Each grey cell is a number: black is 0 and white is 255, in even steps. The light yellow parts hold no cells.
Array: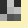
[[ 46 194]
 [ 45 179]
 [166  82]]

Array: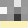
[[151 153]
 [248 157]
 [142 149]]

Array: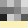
[[157 198]
 [108 111]
 [ 33 206]]

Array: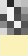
[[223  39]
 [219 245]
 [ 75 243]]

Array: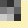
[[ 79  48]
 [126 146]
 [202 182]]

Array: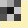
[[194 161]
 [ 69  21]
 [ 82 197]]
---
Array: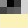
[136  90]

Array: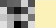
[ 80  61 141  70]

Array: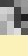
[ 64 202  60 137]

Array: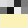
[221  21]

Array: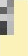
[210 162]

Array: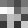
[122 235 178 202]

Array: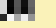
[216   3 168]

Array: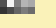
[80 74]

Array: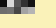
[ 12 113]
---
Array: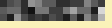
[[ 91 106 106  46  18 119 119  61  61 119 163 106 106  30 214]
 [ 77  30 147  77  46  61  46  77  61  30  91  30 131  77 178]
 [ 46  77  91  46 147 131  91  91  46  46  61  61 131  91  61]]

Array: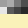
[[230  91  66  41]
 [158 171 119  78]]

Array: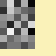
[[173 105 132 160 132]
 [145 160  89 160  64]
 [132  36 185  77 214]
 [105 214  48 173   8]
 [ 89 241  64 185   8]
 [ 77 118 118  77 118]
 [ 48 200 145 105  89]]

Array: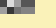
[[159  56 115 131 131]
 [ 72 221 159  86  86]]

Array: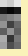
[[216 203 232]
 [172  52 119]
 [160  79 106]
 [147  65 106]
 [119 131 147]
 [ 94 147  94]
 [ 24   8  24]]

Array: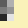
[[123 148]
 [ 93 176]
 [ 40 227]]
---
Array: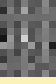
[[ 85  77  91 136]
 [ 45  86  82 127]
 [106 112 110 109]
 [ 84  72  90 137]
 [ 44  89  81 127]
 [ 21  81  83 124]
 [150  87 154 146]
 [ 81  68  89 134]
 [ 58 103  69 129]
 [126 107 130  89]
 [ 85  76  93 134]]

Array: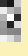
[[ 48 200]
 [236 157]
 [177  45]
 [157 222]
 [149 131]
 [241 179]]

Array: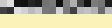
[[201  20  37 114  17 175  20 117]
 [ 65 223 186 120 210  65 193 106]]

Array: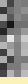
[[171 129]
 [ 54 128]
 [174 135]
 [ 76 113]
 [ 37 124]
 [119 143]
 [182 130]
 [ 64 131]
 [174 126]
 [ 53 123]
 [ 70 132]]

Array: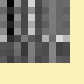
[[138 149 212 110 103]
 [103 101 144  93 103]
 [124 143 206 106 102]
 [110 117 171  94 105]
 [140 144 198 112 104]
 [182  70  90 176 218]
 [ 84 114 126  75  65]
 [ 78 106 126  76  68]
 [ 90  88 121  83  92]]

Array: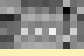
[[144 136  88  78  89 109]
 [161 151 141 129 128  94]
 [ 40  73 173 175 169 152]
 [ 94 109 133 135 141 140]
 [125 109 134 143 138 209]
 [ 72 161 150 143 157 138]
 [103 143 166 167 149 134]]

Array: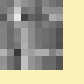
[[125 166 133 131 107]
 [120 203 126 144 140]
 [ 88 230  98 103 160]
 [127 158 135 126 100]
 [130 128 140 109  82]
 [129 132 140 111  84]
 [131 121 141 106  79]
 [178  57 158 173 150]
 [144  91 147 105  81]
 [148  87 149 107  85]]

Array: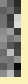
[[131  42]
 [ 96  60]
 [110 206]
 [114 218]
 [138  59]
 [148 137]
 [132  62]
 [107  71]
 [121 149]
 [ 92  11]
 [139  63]]
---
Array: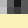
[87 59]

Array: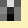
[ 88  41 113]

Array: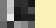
[24 43 20 51]

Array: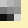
[166 137  14]

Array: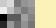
[157 124  92 152]

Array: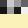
[99 26]

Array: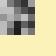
[156  81 149 140 188]

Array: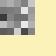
[199 229 112 159  91]

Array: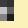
[ 50 195]
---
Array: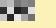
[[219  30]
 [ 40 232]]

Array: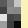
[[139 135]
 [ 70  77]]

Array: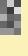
[[ 59 222]
 [101 110]]

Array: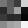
[[ 95 161]
 [ 42  44]]

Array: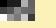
[[ 83 134]
 [152 122]]

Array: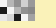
[[244 182]
 [212  27]]

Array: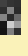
[[131  43]
 [ 43 105]]

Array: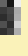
[[ 72 170]
 [ 66 174]]

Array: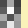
[[251  77]
 [ 82 161]]
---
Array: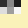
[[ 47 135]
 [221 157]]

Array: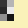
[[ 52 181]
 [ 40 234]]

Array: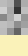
[[187 178]
 [207 167]]

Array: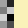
[[162  36]
 [125 202]]

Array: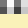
[[118 251]
 [ 82 205]]

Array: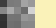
[[ 61 122]
 [136 170]]

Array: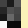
[[66 27]
 [38 80]]
